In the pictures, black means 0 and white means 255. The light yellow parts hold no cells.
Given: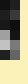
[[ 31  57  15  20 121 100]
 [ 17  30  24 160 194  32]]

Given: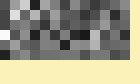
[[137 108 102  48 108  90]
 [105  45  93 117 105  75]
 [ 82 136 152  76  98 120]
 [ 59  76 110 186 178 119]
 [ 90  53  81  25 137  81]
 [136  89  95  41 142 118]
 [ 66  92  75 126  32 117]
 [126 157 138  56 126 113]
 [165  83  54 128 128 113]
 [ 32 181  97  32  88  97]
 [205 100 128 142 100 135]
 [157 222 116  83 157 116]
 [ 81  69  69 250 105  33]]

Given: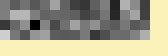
[[ 63  64 100 174]
 [139 163  88 129]
 [177 128 120 107]
 [ 34  39  91 108]
 [126 117 101  79]
 [ 96  82 144  55]
 [ 54  67 121 121]
 [ 63  95 161  91]
 [ 98 102 112  89]
 [162 105  73  92]
 [109  99 132 160]
 [ 87 126   1 149]
 [114 182 144  85]
 [ 92 181 103 119]
 [124 126  56 206]]

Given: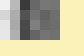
[[117 110 109 112]
 [119  99 105 116]
 [104 114 127 101]
 [ 58  83  74  72]
 [185 173 169 176]
 [240 213 229 231]]

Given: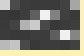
[[166  57  62 133  65]
 [ 66  63  59 240  58]
 [ 59 129  56  94  60]
 [ 59 240  73  60  60]
 [ 58  95 203  61  56]
 [ 60  61 178  57  73]
 [ 75  54  67  57 196]
 [211  56  58  59 185]]

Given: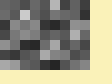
[[ 62  50 139 103  71  89 133]
 [ 97  98 144 175 102  77 114]
 [ 66 104  66  88  76 123  83]
 [181 117  41 100 166 131  37]
 [ 85  80  53  85 109 169  53]
 [104  99 136 125  40  94  88]
 [ 77 203 118 139  46  84  98]
 [ 95  89 137 120 114  56 154]
 [101 107  55  72 144  68 168]]
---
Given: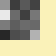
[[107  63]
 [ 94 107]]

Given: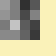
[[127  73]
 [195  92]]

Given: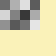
[[130  56]
 [ 89 114]]

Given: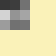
[[148 165]
 [113 116]]

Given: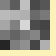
[[180 176]
 [128 215]]

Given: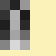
[[178  27]
 [175  41]]
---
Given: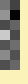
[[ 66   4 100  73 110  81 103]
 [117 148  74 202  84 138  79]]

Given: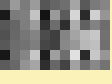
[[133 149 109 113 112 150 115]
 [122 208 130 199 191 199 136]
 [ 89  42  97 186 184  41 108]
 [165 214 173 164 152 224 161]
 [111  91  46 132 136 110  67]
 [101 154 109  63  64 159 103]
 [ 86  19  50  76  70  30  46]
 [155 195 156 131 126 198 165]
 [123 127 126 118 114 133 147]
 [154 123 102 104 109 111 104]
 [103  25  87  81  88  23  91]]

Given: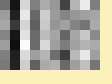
[[126 165 170 138 170 159 117]
 [235 160 117 199 179 232 191]
 [181 151 131 166 161 185 159]
 [ 67 133 161 102 125  62 105]
 [151 155 149 165 159 110 176]
 [171 205 201 188 216 181 170]
 [128 104  96 107 107 158  96]
 [215 232 213 226 251 218 206]
 [ 21  33  58  22  15  31  34]
 [112 156 167 132 158 127 121]]

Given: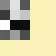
[[ 85 196  15  75]
 [225 217  11 156]
 [134  58 254  93]]

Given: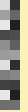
[[ 50 102  32  77  95 159  46 134  61  32 112]
 [219 160 232  72 143 155 223 126  65 231 110]]

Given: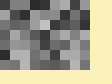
[[151  65  52 172 121 139 116]
 [ 65 115  94 130 161 170 180]
 [172  54  77 169  99 169 105]
 [154 140  59 138 109  64  91]
 [ 52 136 193  58  65 133  96]
 [ 42 155 158  89 121 113 109]
 [128  48 105 127 146 178 181]
 [128  73  98 166 150 176 117]
 [ 62 161 117  94 109  44 123]]

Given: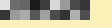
[[ 53  78]
 [ 73 175]
 [154  51]
 [216  75]
 [ 61 160]
 [ 27  86]
 [102 171]
 [109 154]
 [224  54]]
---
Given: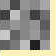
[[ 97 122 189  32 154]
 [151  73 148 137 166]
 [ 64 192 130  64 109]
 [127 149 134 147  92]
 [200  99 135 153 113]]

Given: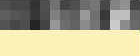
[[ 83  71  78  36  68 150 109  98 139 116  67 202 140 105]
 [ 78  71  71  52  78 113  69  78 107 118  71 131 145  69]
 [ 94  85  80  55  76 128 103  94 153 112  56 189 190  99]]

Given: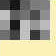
[[111  67 193  56 134]
 [ 58  22  94 124 128]
 [192  94 114  76 142]
 [156  25 192 150 186]]

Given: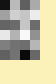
[[ 97 115  10 104]
 [ 18 186  95 170]
 [161 207 197 236]
 [100 107 198 108]
 [232 179 248 145]
 [127 114 110 182]]

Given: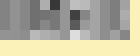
[[147 146 142 185 174 167 150 221 186 164 142 160 134]
 [131 146 135 112 174  56 150 191 186 164 142 126 162]
 [131 146 135 112 115 120 150  65 134 164 142 126 172]
 [131 146 135 112 135 120 150  91 154 164 142 126 165]]

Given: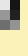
[[110 147]
 [230  21]
 [151  33]]
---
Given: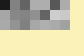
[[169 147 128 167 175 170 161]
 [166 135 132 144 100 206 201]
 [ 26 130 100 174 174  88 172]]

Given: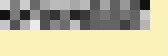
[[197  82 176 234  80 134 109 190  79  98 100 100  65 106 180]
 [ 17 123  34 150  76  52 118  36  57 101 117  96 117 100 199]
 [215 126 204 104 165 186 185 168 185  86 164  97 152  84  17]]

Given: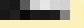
[[ 23  32  10  26  24  29 130]
 [ 28  24  89 209 230 212 209]]

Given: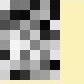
[[206  22  50 151 159 208]
 [220 189 148 179  87   9]
 [ 38 240 105 232 127 227]
 [149 245 230 130 186 204]
 [177 225 117 202  33  69]
 [ 76  97 166 109   6 228]
 [104  17  10 156 180  18]
 [232 118 121  23 164  15]]

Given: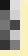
[[ 53 124]
 [ 87 200]
 [118  69]
 [103 209]
 [ 21 221]]

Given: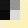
[[ 10 218]
 [ 19 149]]
